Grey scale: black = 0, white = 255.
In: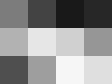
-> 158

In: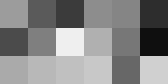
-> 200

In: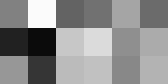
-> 193

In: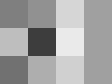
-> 174

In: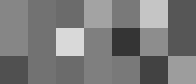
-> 121

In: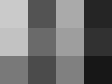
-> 75

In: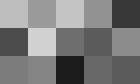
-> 27

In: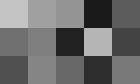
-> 104

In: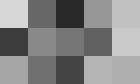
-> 68
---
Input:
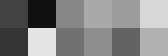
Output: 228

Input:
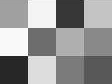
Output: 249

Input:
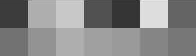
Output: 220

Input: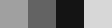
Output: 215

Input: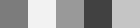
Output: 242

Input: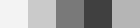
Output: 243

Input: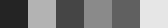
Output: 230

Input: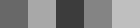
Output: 191

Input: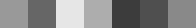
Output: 230

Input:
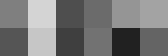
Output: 212
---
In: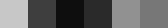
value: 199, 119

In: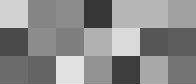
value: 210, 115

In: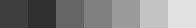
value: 62, 225

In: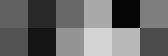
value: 96, 75

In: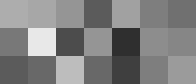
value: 173, 155

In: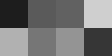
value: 29, 54

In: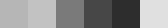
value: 182, 224

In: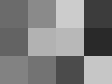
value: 107, 198

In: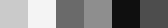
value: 202, 77
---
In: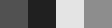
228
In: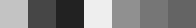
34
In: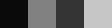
52
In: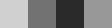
42
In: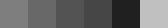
83
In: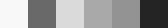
218
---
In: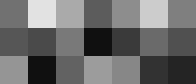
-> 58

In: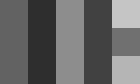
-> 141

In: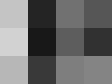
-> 24

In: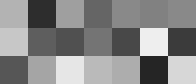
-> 72

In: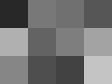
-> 99

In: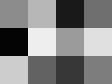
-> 238

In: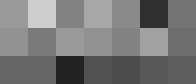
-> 130

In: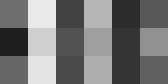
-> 159

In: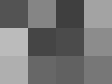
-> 69
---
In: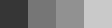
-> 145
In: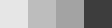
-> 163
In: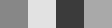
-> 59
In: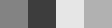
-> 230
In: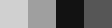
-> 18
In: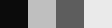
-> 93
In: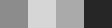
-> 170
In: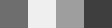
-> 158
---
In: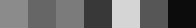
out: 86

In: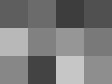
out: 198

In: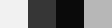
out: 10

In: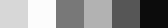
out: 86

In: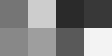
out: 89

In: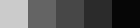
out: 43

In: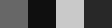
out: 201

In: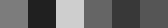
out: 56
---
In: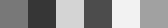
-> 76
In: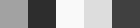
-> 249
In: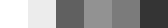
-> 146
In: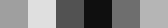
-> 15
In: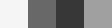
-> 104
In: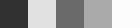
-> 106
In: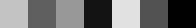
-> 225
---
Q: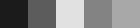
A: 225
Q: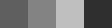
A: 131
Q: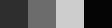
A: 108
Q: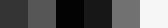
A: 23
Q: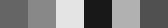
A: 24
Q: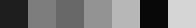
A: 183
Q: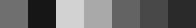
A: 99
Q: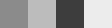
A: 188
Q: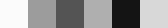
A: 175
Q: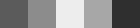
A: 237
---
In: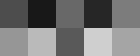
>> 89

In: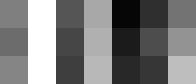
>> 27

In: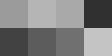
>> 92

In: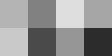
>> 74

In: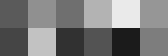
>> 83

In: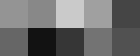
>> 54

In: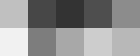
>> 168

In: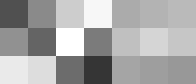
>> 192

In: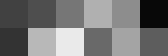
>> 105
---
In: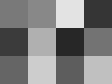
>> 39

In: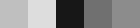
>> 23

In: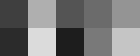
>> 29

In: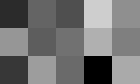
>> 0

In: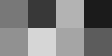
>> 27

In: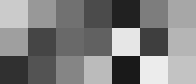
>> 25

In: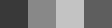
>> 57
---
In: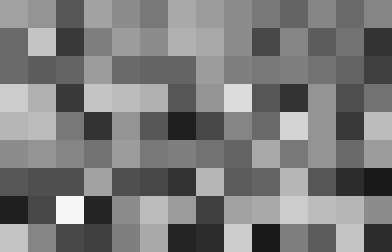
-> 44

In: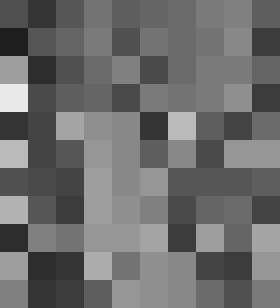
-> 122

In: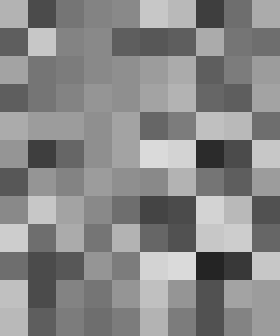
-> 156

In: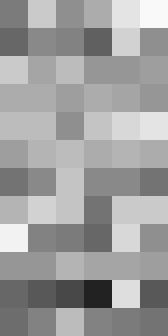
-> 115

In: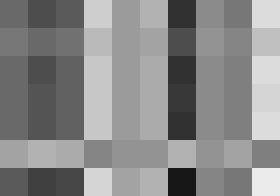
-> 235

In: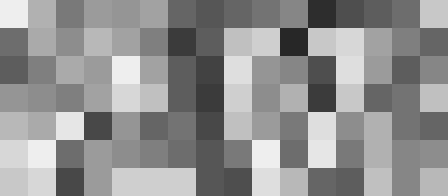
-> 184

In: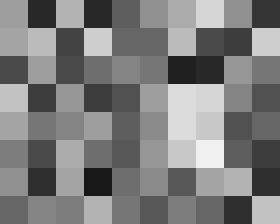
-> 194
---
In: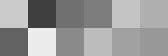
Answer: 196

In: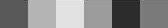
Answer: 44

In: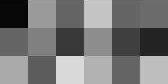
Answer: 101

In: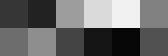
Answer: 240

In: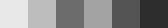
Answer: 84

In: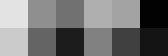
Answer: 163

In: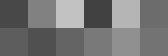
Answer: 181

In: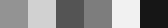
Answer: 241

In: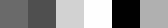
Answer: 1

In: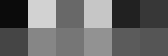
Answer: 33
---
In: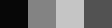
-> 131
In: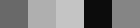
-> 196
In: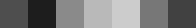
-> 204
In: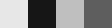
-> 22
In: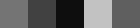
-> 14
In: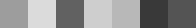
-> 184
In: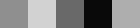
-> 105
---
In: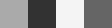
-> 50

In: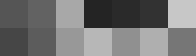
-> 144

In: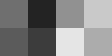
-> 60

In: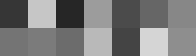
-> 68

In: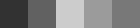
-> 204

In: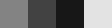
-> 66

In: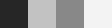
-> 194

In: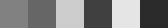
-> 64

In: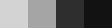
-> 165
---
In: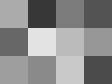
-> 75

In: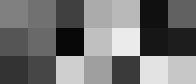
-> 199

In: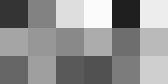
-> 207

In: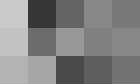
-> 115

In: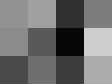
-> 172

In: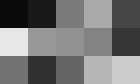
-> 204

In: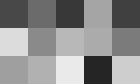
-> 206
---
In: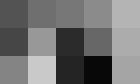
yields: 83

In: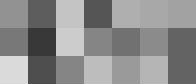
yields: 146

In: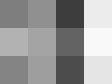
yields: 126

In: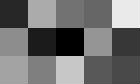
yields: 39

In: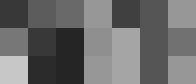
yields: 56

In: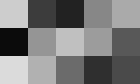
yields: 205

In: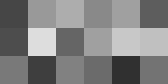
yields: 70

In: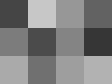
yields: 69

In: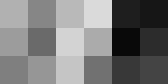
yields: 177
